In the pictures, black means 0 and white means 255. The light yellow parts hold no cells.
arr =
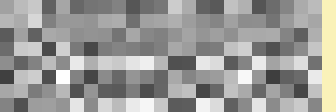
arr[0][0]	161
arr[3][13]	157
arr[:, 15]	[89, 133, 159, 124, 219, 156, 104, 219]
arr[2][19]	171
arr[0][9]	86
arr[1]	[182, 171, 215, 128, 152, 152, 148, 169, 173, 112, 161, 165, 175, 157, 143, 133, 161, 141, 142, 116, 154, 178, 166]
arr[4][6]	175
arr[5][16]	187
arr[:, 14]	[98, 143, 149, 121, 231, 150, 71, 242]
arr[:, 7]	[119, 169, 145, 124, 209, 139, 93, 215]
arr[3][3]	75
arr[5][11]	101
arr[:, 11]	[119, 165, 129, 127, 183, 101, 102, 199]
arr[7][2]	157
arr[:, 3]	[97, 128, 169, 75, 188, 79, 144, 159]
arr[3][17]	208
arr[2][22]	175
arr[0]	[161, 187, 200, 97, 166, 103, 116, 119, 130, 86, 109, 119, 204, 172, 98, 89, 193, 177, 85, 108, 133, 171, 187]
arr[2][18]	169
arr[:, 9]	[86, 112, 167, 126, 228, 149, 125, 234]
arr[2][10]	135
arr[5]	[64, 193, 205, 79, 254, 130, 70, 139, 104, 149, 129, 101, 169, 133, 150, 156, 187, 248, 150, 62, 97, 107, 234]
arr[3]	[108, 201, 206, 75, 208, 121, 72, 124, 132, 126, 117, 127, 168, 157, 121, 124, 193, 208, 109, 81, 113, 139, 197]
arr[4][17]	132
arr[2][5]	143

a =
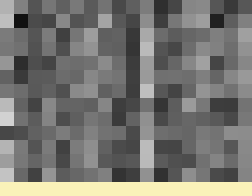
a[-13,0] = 178
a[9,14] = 121
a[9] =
[71, 77, 97, 106, 124, 107, 129, 114, 110, 74, 148, 110, 106, 102, 121, 115, 141, 140]
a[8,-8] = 144
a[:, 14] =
[137, 158, 108, 138, 161, 127, 148, 120, 97, 121, 127, 113, 118]
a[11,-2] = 107
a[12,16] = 66
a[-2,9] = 88
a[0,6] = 90
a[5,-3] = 101
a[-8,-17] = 58
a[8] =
[210, 114, 92, 132, 77, 95, 118, 109, 59, 99, 144, 73, 95, 103, 97, 89, 73, 120]
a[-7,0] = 118
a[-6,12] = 93
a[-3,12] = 69
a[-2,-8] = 186
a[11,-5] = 77
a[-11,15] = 127
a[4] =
[150, 45, 78, 68, 112, 109, 113, 139, 109, 60, 156, 78, 102, 135, 161, 69, 105, 135]
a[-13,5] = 121
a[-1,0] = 195
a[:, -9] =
[95, 70, 56, 53, 60, 63, 61, 71, 99, 74, 70, 88, 62]
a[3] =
[119, 113, 82, 116, 79, 134, 147, 99, 96, 53, 186, 84, 71, 109, 138, 129, 110, 146]
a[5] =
[98, 58, 90, 91, 108, 104, 135, 122, 116, 63, 154, 112, 113, 110, 127, 101, 135, 153]
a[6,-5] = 102
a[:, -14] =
[96, 136, 64, 79, 112, 108, 80, 100, 77, 124, 65, 72, 92]
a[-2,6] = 146
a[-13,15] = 86
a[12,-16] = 65
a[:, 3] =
[118, 70, 124, 116, 68, 91, 97, 136, 132, 106, 123, 117, 149]

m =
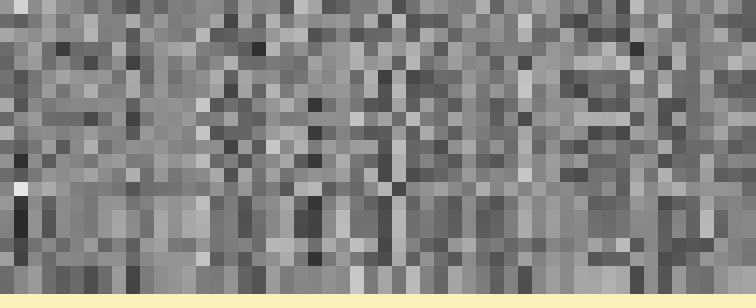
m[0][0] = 150
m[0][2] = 139
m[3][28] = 149
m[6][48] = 112
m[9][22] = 59
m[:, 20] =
[86, 122, 173, 125, 119, 109, 123, 172, 123, 172, 138, 165, 115, 87, 167, 159, 159, 179, 170, 124, 123]
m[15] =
[132, 42, 146, 85, 139, 128, 120, 148, 164, 138, 115, 165, 145, 166, 175, 116, 126, 81, 112, 135, 159, 77, 67, 138, 185, 113, 113, 77, 182, 110, 122, 106, 93, 137, 90, 98, 126, 169, 135, 157, 132, 138, 111, 107, 116, 137, 136, 92, 130, 99, 182, 103, 133, 135]
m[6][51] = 106
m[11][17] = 84
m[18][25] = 121
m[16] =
[129, 43, 146, 84, 138, 128, 121, 148, 166, 140, 113, 167, 144, 167, 172, 118, 127, 83, 109, 135, 159, 75, 67, 139, 187, 113, 115, 78, 181, 111, 121, 107, 95, 137, 92, 101, 126, 170, 134, 156, 132, 135, 113, 109, 116, 135, 136, 95, 134, 98, 184, 99, 133, 136]
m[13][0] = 132
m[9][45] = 158
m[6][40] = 91
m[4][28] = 96
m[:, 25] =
[124, 124, 84, 177, 174, 106, 125, 119, 194, 108, 156, 118, 111, 105, 120, 113, 113, 190, 121, 199, 199]
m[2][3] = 160
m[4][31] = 129
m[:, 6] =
[110, 173, 179, 110, 74, 143, 173, 134, 74, 153, 174, 119, 162, 121, 120, 120, 121, 153, 125, 79, 78]
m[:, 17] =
[154, 162, 117, 93, 108, 163, 162, 93, 101, 101, 154, 84, 163, 149, 86, 81, 83, 130, 87, 98, 98]
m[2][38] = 105
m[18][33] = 139
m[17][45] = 88
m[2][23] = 101
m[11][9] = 123
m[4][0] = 101
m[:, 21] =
[188, 152, 181, 144, 110, 117, 154, 139, 124, 163, 175, 91, 134, 173, 102, 77, 75, 156, 118, 135, 134]
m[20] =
[107, 135, 153, 109, 92, 106, 78, 108, 153, 69, 123, 141, 146, 156, 124, 122, 147, 98, 84, 154, 123, 134, 132, 144, 138, 199, 122, 165, 118, 186, 128, 102, 164, 143, 125, 95, 130, 79, 136, 157, 138, 166, 165, 177, 168, 76, 141, 86, 151, 114, 110, 144, 161, 163]
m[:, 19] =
[137, 176, 151, 178, 122, 141, 179, 150, 142, 155, 198, 137, 160, 125, 140, 135, 135, 182, 143, 156, 154]
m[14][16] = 124
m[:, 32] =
[128, 128, 101, 161, 156, 106, 129, 90, 162, 94, 143, 89, 116, 137, 88, 93, 95, 150, 89, 165, 164]
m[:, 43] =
[133, 127, 89, 179, 160, 109, 128, 94, 170, 93, 138, 101, 118, 140, 98, 107, 109, 133, 96, 175, 177]
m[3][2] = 161
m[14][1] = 55
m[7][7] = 139
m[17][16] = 125

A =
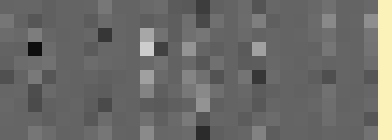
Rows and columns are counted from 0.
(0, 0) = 101
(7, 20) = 100
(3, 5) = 100
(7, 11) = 90
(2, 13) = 112
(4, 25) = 100
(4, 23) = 100
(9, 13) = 107
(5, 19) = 107
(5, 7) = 96
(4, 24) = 101
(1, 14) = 73
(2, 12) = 94
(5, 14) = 112
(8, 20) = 100
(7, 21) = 100
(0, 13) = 89
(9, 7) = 118
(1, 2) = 86
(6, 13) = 120
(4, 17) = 92
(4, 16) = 100
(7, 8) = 101
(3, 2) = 14
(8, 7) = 108
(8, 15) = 102
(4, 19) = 104
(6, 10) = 131
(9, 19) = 93
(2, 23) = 111
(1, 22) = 107
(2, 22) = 106
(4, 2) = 110
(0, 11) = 108
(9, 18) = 130
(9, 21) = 100

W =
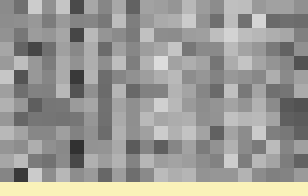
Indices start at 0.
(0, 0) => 139
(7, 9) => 143
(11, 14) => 141
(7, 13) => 154
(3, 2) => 70
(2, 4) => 166
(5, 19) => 174
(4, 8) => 190
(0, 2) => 204
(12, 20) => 131
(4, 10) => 178
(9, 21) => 97
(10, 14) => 123
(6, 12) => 179
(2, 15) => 190
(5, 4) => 171
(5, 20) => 138
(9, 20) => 120
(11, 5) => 72
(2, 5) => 70
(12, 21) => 154
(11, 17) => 125
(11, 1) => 187
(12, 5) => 141
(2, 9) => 122
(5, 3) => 134
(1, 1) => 143
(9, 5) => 130
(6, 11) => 130
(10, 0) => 149
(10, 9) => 91
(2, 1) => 119
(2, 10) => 193
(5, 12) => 185
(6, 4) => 184
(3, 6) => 173
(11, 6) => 176

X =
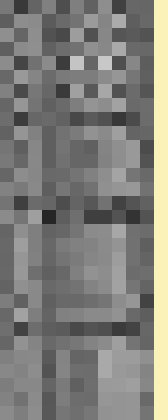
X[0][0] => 120
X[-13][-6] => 129
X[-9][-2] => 150
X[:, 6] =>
[97, 155, 81, 144, 102, 125, 89, 148, 90, 146, 96, 102, 129, 114, 87, 63, 139, 131, 134, 146, 131, 110, 138, 83, 131, 103, 109, 110, 108, 119]
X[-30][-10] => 57
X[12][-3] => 164
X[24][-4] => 139
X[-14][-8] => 99
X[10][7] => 132
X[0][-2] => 103
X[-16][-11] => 116
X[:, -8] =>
[128, 91, 82, 97, 139, 107, 103, 96, 106, 95, 95, 95, 105, 94, 102, 38, 99, 104, 102, 96, 105, 96, 100, 94, 105, 90, 83, 101, 87, 88]
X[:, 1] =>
[57, 141, 101, 139, 69, 153, 74, 150, 60, 149, 95, 103, 141, 122, 63, 117, 143, 158, 150, 152, 144, 97, 162, 66, 146, 136, 131, 136, 114, 126]
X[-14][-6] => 117
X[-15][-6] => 111
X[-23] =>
[102, 150, 116, 96, 106, 126, 148, 141, 162, 106, 109]
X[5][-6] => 125
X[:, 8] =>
[65, 171, 85, 169, 79, 150, 81, 162, 56, 159, 143, 142, 164, 149, 66, 83, 167, 148, 157, 161, 162, 141, 146, 59, 159, 156, 153, 155, 148, 148]
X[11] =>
[121, 103, 136, 95, 113, 102, 102, 130, 142, 153, 83]
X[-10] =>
[99, 144, 137, 105, 110, 115, 131, 139, 162, 117, 100]
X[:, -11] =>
[120, 94, 143, 95, 140, 104, 129, 102, 109, 98, 117, 121, 102, 130, 116, 139, 101, 104, 103, 104, 99, 125, 104, 111, 102, 128, 136, 125, 130, 139]
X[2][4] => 73
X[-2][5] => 109
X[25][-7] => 132
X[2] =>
[143, 101, 142, 82, 73, 157, 81, 135, 85, 90, 83]
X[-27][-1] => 104
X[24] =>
[102, 146, 132, 105, 113, 119, 131, 139, 159, 116, 101]
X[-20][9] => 153

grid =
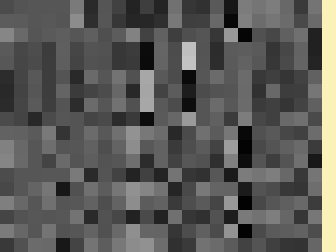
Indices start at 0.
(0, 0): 76
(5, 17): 107
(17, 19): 64
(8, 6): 69
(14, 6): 98
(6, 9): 40
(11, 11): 98
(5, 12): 76
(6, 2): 86
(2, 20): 96
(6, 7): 76
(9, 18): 81
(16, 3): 116
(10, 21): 106
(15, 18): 114
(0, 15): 89
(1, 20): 107
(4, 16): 90
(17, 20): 53
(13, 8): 118
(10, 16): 156
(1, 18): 108
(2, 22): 33
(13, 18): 83
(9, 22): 108
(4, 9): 58
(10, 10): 88
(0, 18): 117
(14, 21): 105
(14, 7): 78
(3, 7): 82
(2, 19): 71
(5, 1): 69
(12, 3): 87
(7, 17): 107
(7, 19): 64
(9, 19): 89
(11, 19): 62
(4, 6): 82
